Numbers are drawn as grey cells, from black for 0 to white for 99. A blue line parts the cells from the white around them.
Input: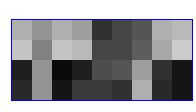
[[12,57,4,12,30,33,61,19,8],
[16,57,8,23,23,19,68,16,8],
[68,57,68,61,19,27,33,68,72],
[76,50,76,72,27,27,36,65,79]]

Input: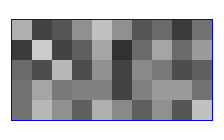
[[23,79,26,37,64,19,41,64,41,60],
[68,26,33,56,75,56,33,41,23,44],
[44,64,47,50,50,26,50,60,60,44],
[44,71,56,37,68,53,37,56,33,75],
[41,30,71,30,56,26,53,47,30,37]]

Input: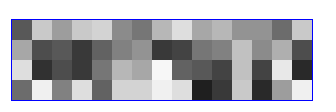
[[86,19,30,22,46,71,65,96,38,34,26,75,26,90,16],
[65,30,34,22,38,50,57,22,26,46,50,75,54,68,30],
[42,93,50,86,38,82,82,93,86,12,22,78,16,61,93],
[34,78,61,78,82,54,46,71,86,65,71,57,57,42,78]]

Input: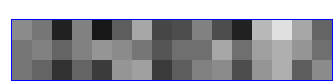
[[54,46,13,50,9,36,65,27,30,50,30,13,72,87,65,39],
[46,39,19,39,23,58,62,23,36,50,54,30,58,68,36,54],
[46,50,39,50,58,54,46,33,43,43,65,43,62,68,58,43]]

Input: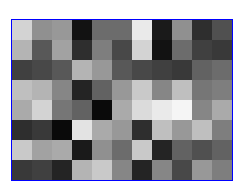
[[18,22,4,88,66,59,18,74,59,74,49],
[22,25,14,70,78,52,14,52,28,59,49],
[25,28,34,70,59,34,28,25,22,38,42],
[66,82,46,38,4,66,85,91,95,52,66],
[74,70,52,14,38,59,78,52,74,46,49],
[82,56,59,7,42,42,91,10,56,18,31],
[70,34,63,18,49,28,82,7,42,25,22],
[78,63,66,10,56,42,78,14,38,31,38]]

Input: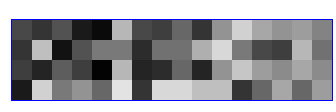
[[20,74,7,32,47,47,17,44,44,68,84,47,28,24,71,44],
[28,20,32,10,4,71,28,24,40,20,57,81,65,57,61,51],
[24,14,36,24,1,71,14,17,40,14,57,77,61,54,65,54],
[10,81,47,57,40,88,20,84,84,74,74,20,40,65,40,61]]
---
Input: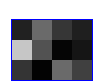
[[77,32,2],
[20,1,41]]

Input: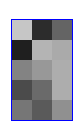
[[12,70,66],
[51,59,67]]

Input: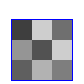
[[58,32,80],
[37,69,49]]

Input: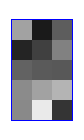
[[14,25,50],
[38,35,34]]

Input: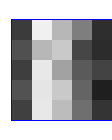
[[31,71,78],
[24,90,63]]

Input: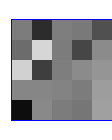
[[42,83,48],
[81,24,49]]
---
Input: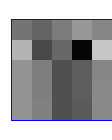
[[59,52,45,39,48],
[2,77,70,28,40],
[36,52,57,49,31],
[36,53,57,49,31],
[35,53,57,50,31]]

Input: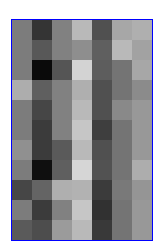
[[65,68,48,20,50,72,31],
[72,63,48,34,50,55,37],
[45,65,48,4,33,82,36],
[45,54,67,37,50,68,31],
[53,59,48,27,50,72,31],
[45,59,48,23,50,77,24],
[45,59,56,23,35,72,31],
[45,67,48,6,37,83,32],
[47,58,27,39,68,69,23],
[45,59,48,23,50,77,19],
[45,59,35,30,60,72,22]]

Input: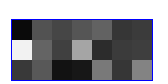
[[21,23,4,32,27,33,38],
[23,24,94,39,25,64,17],
[21,51,22,34,7,9,47]]

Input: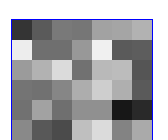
[[64,69,20,35,47,46,63],
[35,36,92,43,43,59,93],
[73,33,60,69,85,44,72],
[68,35,45,44,52,67,80],
[9,16,44,63,43,56,56],
[51,66,53,34,29,74,85]]

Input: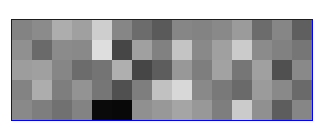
[[52,37,51,54,67,62,80,52,42,35,52,51,53,60,42],
[50,46,56,41,54,53,86,27,62,50,76,53,62,79,54],
[31,53,61,62,52,42,45,68,27,36,59,49,63,46,62],
[53,41,51,67,49,57,46,31,49,75,84,53,47,41,60],
[36,52,53,49,44,51,4,3,56,59,64,59,49,79,56]]

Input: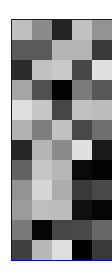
[[75,57,74,54,14],
[70,22,35,35,70],
[27,87,17,75,78],
[48,34,64,31,1],
[75,73,86,77,27],
[28,43,69,49,75],
[87,10,15,70,54],
[4,1,38,77,71],
[22,28,57,83,67],
[6,2,60,74,73],
[28,40,47,2,27],
[0,22,24,71,86]]
